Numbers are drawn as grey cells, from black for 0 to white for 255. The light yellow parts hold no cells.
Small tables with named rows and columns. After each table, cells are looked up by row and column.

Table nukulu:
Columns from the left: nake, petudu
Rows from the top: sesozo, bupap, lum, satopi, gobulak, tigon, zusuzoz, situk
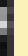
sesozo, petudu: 52
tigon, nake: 32
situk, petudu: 52
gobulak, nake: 124
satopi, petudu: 84
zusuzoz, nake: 14
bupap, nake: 153
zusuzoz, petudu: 52
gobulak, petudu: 64
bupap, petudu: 72
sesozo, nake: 22
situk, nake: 21
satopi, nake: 214
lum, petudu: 53

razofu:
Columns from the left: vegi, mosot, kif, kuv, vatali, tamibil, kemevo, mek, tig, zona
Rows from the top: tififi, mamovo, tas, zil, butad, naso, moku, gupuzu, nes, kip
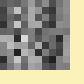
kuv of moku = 162
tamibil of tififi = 104
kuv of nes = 114
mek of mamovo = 54
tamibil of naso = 88
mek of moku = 107
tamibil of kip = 153
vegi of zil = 50
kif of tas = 84
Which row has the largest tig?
zil

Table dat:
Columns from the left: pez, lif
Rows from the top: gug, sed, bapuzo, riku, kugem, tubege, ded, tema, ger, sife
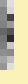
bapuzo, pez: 136
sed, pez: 134
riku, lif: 153
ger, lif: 191
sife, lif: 223
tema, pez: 142
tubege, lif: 43
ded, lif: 198
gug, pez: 156
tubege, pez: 117
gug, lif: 222
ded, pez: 126
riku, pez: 129
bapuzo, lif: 68
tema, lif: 138
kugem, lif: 85

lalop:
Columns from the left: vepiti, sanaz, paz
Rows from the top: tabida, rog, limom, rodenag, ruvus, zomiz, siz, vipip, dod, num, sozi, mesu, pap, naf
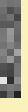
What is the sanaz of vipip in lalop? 97
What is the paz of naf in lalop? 36
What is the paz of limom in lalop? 71
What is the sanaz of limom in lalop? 114
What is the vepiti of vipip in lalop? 132
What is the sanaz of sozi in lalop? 68
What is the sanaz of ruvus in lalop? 153
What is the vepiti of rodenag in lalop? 90
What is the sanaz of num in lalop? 73
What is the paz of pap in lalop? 113
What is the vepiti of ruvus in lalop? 119
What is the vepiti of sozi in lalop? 75
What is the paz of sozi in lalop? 118
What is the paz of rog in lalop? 99
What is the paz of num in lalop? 116
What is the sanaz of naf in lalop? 104
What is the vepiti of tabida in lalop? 121

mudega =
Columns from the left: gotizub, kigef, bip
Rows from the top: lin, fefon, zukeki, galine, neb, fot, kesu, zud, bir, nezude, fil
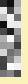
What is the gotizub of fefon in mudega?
234
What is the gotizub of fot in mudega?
176
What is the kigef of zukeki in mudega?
243
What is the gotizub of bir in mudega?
69
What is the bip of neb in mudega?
155
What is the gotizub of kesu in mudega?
156
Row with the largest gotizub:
fefon

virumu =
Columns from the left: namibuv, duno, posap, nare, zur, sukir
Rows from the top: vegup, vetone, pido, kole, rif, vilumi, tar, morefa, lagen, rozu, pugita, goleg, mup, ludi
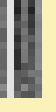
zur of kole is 54
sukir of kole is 131
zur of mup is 100
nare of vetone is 111
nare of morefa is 121
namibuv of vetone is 118
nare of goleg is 79
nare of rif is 118
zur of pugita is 119
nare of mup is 136
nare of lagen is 119
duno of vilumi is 226
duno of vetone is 226
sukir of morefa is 136
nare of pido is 119
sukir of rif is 136
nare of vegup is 119
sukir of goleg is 128
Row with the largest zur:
pugita

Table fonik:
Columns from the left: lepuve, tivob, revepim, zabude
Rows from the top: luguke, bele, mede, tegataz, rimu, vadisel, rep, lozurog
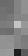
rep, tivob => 147
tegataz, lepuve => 124
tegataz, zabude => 152
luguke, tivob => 108
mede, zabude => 135
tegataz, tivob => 127
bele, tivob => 109
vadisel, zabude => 123
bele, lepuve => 113
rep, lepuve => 145
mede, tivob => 119
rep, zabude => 125
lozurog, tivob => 155
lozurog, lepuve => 152
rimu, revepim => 131
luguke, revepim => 130
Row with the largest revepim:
tegataz

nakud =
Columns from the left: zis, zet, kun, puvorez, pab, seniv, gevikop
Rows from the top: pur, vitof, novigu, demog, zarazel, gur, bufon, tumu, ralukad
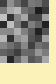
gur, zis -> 183
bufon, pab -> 64
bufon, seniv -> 113
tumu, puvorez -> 105
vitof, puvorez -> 112
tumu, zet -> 86
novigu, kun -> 134
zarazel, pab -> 91
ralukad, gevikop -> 168
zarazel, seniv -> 34
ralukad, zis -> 169
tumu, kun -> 62
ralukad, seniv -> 104
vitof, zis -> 121

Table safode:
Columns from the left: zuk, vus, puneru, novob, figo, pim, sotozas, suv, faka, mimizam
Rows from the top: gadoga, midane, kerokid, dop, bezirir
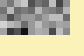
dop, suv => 139
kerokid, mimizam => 108
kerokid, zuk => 144
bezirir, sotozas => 166
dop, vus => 185
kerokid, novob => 154
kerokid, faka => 189
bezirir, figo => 153
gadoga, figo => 81
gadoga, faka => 71
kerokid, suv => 190

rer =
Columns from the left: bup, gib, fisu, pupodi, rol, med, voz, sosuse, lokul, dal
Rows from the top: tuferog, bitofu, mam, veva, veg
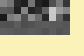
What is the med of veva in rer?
89
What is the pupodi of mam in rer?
79
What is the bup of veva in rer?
83
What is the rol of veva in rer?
82
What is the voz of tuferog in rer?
24
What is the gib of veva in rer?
81
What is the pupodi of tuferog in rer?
31
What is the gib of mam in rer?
124
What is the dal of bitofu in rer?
132
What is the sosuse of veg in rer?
92
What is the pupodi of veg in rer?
87
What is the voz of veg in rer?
82
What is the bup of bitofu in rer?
91
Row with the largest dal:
bitofu

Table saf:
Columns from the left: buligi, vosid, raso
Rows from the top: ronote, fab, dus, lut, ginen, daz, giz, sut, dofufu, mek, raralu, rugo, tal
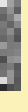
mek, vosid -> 122
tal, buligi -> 44
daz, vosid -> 120
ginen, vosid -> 140
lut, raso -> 136
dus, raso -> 169
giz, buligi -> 154
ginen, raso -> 94
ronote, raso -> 123

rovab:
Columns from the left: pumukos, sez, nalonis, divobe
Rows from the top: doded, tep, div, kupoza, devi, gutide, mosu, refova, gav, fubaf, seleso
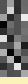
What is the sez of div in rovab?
41
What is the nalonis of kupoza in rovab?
81
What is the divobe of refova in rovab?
81
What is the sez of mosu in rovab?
78
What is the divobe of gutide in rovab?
108
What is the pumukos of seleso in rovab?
121
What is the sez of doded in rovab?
159
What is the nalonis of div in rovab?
81
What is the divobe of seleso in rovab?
168
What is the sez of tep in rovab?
212
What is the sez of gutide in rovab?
32
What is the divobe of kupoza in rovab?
108
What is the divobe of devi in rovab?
115
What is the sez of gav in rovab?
179
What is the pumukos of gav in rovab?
84
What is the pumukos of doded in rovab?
84
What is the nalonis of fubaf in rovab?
230

